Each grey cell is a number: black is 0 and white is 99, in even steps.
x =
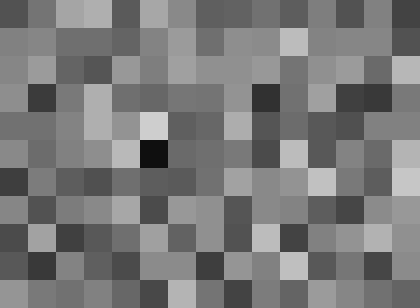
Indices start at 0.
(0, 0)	32
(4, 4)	57
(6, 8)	63
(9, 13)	27
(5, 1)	42
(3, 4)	43
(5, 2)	50
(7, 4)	65
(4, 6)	37
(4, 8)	67
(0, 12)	32
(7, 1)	32
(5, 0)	53
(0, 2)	64
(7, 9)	53
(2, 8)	56
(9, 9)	50
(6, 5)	36
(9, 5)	54
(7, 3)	53
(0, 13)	50
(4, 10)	42
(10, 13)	44
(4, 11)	34
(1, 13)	52
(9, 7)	24
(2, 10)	45
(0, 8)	38
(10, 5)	28
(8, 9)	73
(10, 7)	45
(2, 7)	56
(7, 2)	48
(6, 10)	57
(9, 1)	22
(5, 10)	73
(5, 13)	41
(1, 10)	73

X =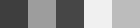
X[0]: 24
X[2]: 27
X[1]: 61

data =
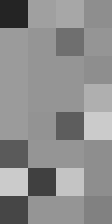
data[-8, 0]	14
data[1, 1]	58
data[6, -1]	55
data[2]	[60, 58, 58, 55]
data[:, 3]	[55, 58, 55, 68, 79, 55, 55, 50]
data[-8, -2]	65
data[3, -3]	58
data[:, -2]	[65, 43, 58, 58, 36, 58, 76, 58]

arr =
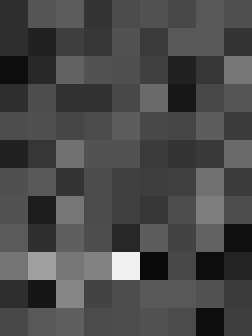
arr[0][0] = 18
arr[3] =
[18, 30, 19, 19, 28, 41, 9, 28, 33]
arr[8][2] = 37
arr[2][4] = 31
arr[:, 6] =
[28, 34, 13, 9, 27, 20, 25, 30, 26, 28, 34, 29]
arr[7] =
[32, 11, 46, 29, 25, 21, 30, 49, 30]
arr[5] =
[13, 21, 44, 32, 32, 23, 20, 22, 41]
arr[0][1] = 33
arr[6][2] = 20
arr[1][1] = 13
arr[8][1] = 18
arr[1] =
[18, 13, 24, 21, 32, 23, 34, 34, 20]
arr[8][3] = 30
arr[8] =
[35, 18, 37, 30, 15, 36, 26, 38, 6]
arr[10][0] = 18
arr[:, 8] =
[31, 20, 46, 33, 23, 41, 23, 30, 6, 14, 23, 24]
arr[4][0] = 30
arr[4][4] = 36
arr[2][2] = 38
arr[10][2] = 52
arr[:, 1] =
[33, 13, 15, 30, 31, 21, 34, 11, 18, 62, 8, 34]
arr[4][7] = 36
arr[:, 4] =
[29, 32, 31, 28, 36, 32, 25, 25, 15, 93, 30, 30]

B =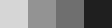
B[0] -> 83
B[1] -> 57
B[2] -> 43

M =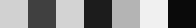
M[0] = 81
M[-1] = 4
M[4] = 70
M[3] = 11

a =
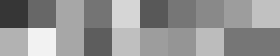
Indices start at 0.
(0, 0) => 21
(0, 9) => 75
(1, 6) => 58
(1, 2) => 65
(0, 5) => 34
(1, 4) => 74

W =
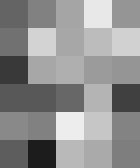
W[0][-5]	39
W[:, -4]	[50, 82, 65, 34, 50, 11]
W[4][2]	92
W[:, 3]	[90, 73, 60, 70, 77, 66]
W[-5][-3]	65
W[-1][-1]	49
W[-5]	[44, 82, 65, 73, 81]

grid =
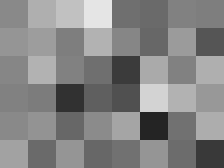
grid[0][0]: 53
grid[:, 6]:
[50, 60, 50, 69, 44, 42]
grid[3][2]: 19
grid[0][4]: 43
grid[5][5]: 58
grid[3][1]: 48
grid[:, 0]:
[53, 58, 52, 50, 53, 63]
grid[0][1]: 68
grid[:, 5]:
[41, 40, 66, 82, 14, 58]
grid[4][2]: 40
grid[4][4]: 64
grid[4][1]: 57
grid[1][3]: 69
